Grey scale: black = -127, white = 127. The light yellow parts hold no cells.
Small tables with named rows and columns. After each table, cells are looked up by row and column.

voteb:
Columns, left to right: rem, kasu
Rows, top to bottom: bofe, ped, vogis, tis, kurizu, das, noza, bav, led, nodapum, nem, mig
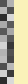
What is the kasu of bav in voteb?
-45
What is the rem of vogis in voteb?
-81
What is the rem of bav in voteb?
51
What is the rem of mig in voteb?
-83
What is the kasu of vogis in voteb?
87
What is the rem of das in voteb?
46
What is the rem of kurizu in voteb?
-38
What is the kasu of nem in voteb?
-69
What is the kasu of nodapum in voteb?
57
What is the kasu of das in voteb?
-38
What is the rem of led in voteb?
60
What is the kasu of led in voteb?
-55
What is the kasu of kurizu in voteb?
39
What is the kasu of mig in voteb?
89
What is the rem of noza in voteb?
83
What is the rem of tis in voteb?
42

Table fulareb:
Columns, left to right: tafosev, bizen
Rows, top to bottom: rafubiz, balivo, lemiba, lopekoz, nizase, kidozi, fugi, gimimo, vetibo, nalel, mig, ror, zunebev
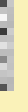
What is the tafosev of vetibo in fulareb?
9
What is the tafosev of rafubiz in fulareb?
-49
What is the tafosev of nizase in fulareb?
-68
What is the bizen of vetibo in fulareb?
67
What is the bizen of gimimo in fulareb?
61
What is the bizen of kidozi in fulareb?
65
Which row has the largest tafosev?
lemiba

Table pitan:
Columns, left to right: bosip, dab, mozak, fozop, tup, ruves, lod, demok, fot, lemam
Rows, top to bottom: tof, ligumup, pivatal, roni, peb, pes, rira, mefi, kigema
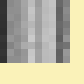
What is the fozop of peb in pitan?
34
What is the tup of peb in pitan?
64
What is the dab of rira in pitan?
4
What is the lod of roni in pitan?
57
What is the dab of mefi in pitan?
23
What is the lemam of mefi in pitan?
24
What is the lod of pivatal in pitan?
60
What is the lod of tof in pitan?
59
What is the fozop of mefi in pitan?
22
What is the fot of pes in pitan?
-32

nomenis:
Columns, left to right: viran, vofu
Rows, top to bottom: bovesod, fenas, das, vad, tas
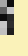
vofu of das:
-87
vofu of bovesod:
-113
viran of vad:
71
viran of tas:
64
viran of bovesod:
39
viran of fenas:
-31
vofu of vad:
-81
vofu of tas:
-97
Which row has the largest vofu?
fenas

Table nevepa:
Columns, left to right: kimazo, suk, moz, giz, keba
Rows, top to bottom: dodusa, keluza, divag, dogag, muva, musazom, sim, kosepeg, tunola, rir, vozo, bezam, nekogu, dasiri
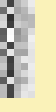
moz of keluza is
37
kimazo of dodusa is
68
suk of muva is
122
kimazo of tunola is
56
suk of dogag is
-65
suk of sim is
-60
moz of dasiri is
64
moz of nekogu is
56
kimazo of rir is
71
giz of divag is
47
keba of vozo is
104
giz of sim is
66
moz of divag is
61
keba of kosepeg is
99
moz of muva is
17
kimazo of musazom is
-27
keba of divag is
56
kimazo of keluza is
-17
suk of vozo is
-72

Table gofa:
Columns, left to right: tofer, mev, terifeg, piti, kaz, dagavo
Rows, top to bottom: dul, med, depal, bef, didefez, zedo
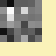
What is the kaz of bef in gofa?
14
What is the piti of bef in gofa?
-56
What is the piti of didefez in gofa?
-39
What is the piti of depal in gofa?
-4
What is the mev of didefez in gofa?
-57
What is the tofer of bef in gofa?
-2
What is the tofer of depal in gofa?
-12
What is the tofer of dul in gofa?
-72
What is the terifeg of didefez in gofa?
-14

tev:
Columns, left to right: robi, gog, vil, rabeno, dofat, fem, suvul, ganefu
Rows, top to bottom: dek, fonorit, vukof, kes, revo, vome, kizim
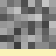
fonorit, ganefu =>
17
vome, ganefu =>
0
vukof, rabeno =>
31
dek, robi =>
27
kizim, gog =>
15
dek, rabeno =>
-50
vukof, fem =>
70
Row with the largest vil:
fonorit

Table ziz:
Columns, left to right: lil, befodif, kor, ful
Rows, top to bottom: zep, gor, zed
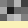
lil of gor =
42
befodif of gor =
-99
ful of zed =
1
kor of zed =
65
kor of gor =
-24
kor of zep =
55
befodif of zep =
-24
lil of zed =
-33
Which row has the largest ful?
zed

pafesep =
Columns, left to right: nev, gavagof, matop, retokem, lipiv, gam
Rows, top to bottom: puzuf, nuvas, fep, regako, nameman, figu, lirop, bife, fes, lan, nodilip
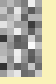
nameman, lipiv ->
-30
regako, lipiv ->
-66
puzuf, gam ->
40
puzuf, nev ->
33
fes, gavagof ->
10
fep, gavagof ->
55
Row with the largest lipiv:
lirop

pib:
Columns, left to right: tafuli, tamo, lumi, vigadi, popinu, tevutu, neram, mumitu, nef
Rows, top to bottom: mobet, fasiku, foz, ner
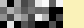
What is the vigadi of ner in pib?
-42
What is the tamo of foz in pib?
-54
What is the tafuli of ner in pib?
-126
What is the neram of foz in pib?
48
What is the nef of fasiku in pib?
-126
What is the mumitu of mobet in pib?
-29
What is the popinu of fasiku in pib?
-9
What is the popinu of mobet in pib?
-26
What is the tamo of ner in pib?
100
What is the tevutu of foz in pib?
112
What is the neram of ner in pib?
-126
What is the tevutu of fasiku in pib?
-24
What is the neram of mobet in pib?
124
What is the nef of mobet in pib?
118
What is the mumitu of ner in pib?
-49
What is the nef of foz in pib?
-56
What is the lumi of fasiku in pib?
12

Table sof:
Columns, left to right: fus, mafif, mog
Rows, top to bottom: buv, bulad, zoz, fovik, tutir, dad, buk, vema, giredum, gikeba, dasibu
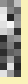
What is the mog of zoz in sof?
15
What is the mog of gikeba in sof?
-89
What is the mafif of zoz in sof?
-90
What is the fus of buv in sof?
15
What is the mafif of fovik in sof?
118
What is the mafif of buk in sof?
-2
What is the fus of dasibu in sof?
98
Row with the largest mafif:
fovik

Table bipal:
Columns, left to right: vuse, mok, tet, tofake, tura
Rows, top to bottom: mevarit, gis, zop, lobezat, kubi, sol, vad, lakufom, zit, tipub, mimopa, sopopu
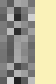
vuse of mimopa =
-3
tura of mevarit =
-12
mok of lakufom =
-39
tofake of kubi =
-13
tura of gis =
24
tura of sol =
-3
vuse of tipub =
4
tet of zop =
-86
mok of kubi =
60
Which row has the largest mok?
sopopu

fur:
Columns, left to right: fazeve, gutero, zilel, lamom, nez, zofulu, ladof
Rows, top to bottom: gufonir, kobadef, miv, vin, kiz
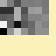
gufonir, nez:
-4
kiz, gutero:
18
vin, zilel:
-110
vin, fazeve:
114
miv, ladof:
11
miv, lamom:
-29
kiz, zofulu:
15
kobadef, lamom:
-47
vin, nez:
-22
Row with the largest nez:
kobadef

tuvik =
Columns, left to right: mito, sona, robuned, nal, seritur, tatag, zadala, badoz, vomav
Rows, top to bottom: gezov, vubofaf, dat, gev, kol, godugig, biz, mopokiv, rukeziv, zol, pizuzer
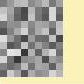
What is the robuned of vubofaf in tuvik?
-20
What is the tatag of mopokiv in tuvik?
-28
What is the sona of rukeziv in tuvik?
-12
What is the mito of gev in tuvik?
-13
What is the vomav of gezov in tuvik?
32
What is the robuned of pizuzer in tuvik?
35
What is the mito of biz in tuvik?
62
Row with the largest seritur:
dat

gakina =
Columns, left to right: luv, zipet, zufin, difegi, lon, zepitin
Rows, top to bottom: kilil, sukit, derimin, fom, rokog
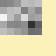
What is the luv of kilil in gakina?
3
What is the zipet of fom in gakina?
9
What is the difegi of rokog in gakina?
20
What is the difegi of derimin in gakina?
90
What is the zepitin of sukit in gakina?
11
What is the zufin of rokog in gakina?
33
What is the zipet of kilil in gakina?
8
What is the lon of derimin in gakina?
30
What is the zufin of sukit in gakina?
63
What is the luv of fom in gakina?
39
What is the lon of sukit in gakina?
36
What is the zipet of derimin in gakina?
61
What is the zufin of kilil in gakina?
23
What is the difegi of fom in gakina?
13
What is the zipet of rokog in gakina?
49
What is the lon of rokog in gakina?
-18
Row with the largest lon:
kilil

